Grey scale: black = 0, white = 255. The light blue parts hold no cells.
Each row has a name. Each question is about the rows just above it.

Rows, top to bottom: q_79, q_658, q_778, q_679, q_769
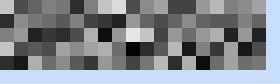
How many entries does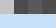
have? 4
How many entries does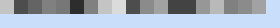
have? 19

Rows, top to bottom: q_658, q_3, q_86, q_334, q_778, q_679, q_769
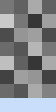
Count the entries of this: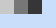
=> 3
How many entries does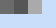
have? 3
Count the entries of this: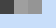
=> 3
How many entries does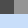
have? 2
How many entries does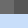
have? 2
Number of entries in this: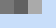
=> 3

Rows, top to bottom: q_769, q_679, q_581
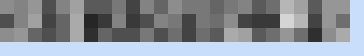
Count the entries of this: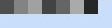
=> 7
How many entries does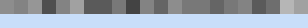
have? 22

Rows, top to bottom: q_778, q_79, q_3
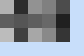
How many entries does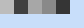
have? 5
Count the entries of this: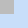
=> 1
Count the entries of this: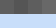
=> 4
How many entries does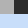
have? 2

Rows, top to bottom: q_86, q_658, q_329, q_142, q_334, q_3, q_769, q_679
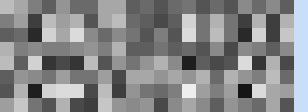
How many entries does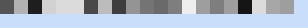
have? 21
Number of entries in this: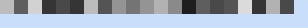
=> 21
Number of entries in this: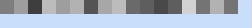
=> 17
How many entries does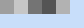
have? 5

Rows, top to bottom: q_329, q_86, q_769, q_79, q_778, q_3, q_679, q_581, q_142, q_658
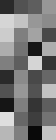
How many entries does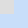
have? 1
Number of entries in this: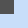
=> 1
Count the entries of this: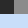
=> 2
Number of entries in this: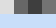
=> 4
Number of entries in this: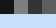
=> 4
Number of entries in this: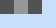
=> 3

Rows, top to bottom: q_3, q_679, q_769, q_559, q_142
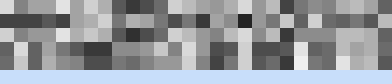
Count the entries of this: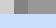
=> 4
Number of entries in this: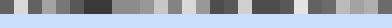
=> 28

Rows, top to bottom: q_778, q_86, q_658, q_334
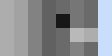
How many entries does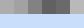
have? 6
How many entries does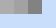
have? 3

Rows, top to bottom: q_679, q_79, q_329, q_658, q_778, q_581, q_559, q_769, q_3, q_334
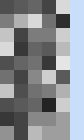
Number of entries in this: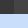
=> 2
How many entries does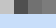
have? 4
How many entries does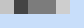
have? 5
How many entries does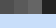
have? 4

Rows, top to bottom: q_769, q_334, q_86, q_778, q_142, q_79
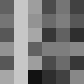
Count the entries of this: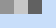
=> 3
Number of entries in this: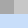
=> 2
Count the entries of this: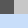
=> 2

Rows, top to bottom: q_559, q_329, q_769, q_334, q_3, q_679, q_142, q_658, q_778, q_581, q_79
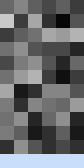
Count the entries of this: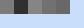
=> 5
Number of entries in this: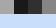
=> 4
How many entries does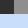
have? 2
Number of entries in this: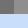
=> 2
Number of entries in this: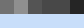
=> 6
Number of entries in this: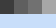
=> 4

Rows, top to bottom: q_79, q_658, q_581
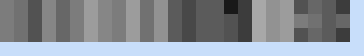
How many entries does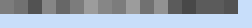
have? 17
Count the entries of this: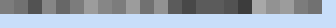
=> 23
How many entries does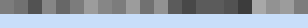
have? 22
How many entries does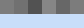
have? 6

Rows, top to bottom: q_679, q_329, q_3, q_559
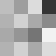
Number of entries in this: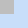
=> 1
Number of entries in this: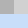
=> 2
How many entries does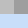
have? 2
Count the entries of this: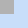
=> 1

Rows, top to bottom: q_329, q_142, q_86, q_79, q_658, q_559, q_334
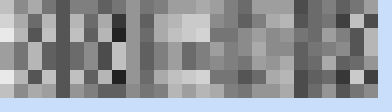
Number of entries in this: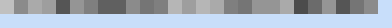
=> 27
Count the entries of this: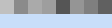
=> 8
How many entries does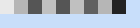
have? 9
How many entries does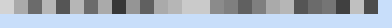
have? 27

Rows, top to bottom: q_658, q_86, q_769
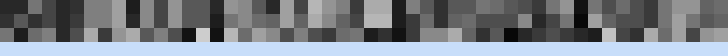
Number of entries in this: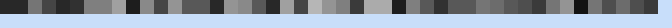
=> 47
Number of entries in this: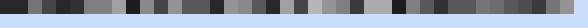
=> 41
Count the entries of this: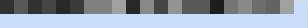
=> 21

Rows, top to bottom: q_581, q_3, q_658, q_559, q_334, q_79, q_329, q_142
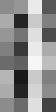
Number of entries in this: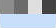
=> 4
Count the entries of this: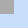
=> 1
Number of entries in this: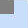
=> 1
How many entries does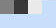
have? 3
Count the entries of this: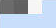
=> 3
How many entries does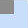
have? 1

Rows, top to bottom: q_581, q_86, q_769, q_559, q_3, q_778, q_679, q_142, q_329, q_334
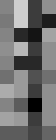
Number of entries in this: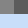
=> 2
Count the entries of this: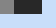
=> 3

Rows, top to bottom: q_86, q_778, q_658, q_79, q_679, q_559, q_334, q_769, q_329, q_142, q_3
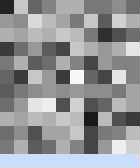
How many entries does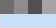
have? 4
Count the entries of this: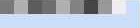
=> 9
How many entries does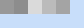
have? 5
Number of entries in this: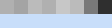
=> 8

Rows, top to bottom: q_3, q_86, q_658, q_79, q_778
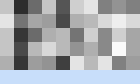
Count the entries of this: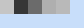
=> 5
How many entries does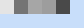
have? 5
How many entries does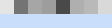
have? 8

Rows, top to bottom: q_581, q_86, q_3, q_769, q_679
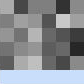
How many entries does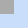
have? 1
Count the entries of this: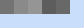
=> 5
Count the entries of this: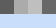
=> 4
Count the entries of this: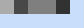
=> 5
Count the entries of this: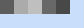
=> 5
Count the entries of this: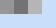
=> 3

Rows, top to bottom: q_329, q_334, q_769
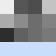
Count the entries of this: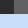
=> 2
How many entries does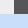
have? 2
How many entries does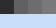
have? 4
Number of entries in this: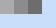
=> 3
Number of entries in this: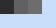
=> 3

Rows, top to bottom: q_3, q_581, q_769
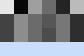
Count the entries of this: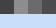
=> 4
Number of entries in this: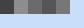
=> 5
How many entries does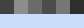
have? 6
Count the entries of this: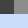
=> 2

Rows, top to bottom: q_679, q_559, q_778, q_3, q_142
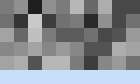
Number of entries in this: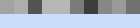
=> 10
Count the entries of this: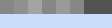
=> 8

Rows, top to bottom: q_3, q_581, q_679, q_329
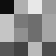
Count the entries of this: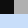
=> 2
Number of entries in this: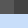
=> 2

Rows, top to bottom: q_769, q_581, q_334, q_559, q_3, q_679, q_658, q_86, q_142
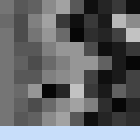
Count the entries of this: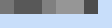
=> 7
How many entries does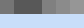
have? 6
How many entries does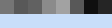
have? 8
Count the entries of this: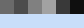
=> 6

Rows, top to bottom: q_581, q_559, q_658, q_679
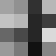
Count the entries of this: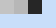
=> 3
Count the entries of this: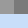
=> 2

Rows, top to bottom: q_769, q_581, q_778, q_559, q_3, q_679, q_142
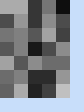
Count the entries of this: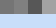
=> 4
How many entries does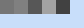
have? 5

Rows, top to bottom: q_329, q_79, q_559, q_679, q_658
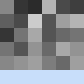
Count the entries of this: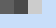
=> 3
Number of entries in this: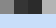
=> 4
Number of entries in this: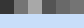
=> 6
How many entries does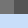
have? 2
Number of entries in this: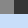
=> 2

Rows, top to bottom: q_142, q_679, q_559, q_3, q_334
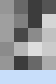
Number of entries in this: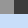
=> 2
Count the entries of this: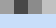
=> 4
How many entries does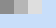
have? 3
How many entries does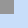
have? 1

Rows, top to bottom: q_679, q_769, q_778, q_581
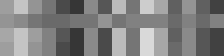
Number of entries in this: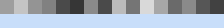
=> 16
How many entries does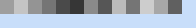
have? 13

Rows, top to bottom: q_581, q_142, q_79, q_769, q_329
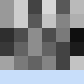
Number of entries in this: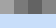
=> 4
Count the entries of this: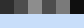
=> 6

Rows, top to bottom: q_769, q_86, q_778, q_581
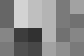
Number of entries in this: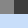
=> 2
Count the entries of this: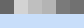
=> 6
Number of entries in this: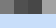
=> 4
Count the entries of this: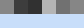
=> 6
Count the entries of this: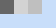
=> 3
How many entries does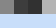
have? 4
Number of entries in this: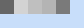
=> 5

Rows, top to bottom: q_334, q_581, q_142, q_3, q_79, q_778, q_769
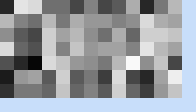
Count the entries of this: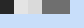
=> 5
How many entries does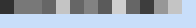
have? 13
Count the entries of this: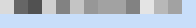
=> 13
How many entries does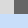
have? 2
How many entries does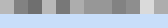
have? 12
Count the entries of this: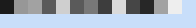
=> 13
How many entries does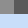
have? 2

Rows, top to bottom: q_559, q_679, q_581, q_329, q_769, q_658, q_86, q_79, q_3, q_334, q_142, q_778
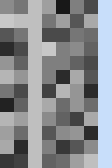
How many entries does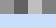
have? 4
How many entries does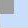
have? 1
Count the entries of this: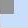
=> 1
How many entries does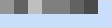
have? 7
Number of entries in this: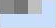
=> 3
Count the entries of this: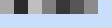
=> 7
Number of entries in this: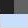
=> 2

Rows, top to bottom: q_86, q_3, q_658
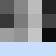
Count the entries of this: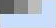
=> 3
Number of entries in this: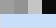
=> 4
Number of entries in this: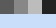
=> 4
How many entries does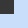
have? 1
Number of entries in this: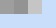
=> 3
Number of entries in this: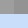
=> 2
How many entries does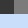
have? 2

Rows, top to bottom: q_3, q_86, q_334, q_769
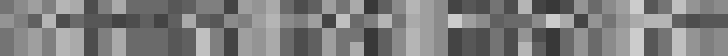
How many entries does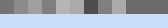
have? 12
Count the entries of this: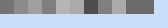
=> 11
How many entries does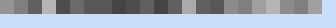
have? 23

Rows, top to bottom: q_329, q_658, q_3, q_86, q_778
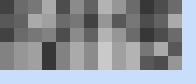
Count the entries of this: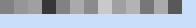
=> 13
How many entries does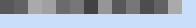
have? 13
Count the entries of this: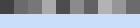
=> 10
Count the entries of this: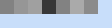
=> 7

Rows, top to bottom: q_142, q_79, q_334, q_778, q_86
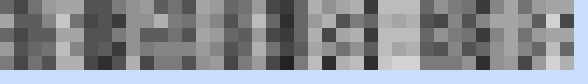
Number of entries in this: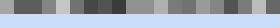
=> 20
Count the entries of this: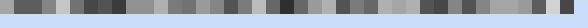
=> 41
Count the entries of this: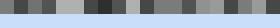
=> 20
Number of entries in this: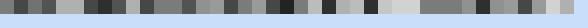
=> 41
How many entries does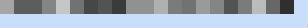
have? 21
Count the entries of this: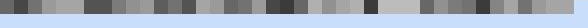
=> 41
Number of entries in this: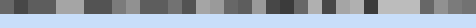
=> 34

